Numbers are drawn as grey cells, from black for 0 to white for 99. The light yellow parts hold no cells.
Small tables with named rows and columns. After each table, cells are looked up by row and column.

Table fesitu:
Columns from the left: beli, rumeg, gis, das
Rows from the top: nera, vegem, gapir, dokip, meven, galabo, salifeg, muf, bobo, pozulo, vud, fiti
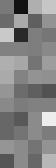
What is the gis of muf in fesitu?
50
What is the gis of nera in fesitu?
68
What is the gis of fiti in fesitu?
40
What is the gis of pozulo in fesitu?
54
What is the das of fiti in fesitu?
71
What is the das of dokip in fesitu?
53
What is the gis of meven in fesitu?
45
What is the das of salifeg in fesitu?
32
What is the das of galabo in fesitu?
56
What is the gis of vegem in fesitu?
37
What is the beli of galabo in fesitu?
66
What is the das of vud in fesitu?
57
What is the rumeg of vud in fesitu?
54
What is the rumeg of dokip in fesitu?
50
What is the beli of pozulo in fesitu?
40
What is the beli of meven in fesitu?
68
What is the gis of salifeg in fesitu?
37
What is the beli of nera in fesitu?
47

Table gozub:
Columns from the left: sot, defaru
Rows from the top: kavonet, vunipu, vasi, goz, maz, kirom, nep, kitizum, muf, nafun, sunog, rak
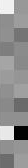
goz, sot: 49
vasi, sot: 56
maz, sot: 64
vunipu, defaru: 61
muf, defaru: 56
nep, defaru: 62
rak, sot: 42
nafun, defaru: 1
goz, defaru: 54
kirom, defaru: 58
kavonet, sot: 93
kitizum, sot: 53
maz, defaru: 53
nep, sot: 56
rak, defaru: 61
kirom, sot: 60
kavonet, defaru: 59
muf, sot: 56
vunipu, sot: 55
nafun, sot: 90
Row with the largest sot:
kavonet

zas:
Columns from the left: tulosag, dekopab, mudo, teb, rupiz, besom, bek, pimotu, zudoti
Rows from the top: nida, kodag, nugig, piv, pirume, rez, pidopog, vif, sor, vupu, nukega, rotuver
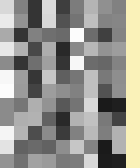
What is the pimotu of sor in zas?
47
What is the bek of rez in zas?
74
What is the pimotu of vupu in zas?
49
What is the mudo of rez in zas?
21
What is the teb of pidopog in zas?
61
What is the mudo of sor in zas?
69
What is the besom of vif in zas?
45
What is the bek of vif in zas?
84
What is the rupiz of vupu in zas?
23
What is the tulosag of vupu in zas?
95
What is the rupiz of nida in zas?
24
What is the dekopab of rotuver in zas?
44
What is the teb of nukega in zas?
38
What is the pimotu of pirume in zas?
40
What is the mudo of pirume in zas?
43

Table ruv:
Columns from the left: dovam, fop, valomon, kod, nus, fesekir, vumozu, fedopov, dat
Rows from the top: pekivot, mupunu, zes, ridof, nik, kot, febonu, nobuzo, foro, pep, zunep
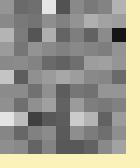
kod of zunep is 51
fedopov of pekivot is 51
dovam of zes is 70
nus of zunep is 34
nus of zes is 39
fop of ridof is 46
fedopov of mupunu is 63
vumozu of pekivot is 47
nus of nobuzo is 38
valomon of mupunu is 45
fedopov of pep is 43
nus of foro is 36
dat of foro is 60

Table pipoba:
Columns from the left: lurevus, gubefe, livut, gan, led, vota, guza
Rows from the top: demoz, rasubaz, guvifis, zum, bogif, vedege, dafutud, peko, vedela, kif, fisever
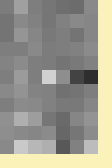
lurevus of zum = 49
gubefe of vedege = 60
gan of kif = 54
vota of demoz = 42
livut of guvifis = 52
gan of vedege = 81
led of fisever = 34
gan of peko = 50
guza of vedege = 18
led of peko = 47
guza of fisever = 73
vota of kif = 46
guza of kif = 54
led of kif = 40
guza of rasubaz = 52
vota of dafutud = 45
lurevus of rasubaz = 45

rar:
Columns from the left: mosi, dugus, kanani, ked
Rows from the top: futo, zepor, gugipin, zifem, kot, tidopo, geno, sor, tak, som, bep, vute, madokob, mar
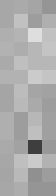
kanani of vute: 79
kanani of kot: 71
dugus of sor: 72
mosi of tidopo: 69
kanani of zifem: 71
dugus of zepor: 75
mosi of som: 68
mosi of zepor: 65
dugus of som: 61
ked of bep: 59
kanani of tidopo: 79
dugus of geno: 73
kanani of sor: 66
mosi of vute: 65

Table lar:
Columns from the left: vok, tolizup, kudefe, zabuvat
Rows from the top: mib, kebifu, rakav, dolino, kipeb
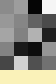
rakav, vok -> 64
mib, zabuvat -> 95
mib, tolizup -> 61
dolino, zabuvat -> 58
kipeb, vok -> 27
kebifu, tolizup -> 52
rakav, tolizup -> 50
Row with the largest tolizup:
kipeb

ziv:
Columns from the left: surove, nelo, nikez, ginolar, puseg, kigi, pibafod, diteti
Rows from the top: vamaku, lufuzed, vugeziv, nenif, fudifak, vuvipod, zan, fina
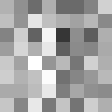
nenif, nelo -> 83
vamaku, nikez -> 42
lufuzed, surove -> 74
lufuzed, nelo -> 57
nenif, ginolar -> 90
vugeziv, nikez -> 38
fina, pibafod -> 80
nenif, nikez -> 68
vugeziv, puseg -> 21
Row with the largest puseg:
fina

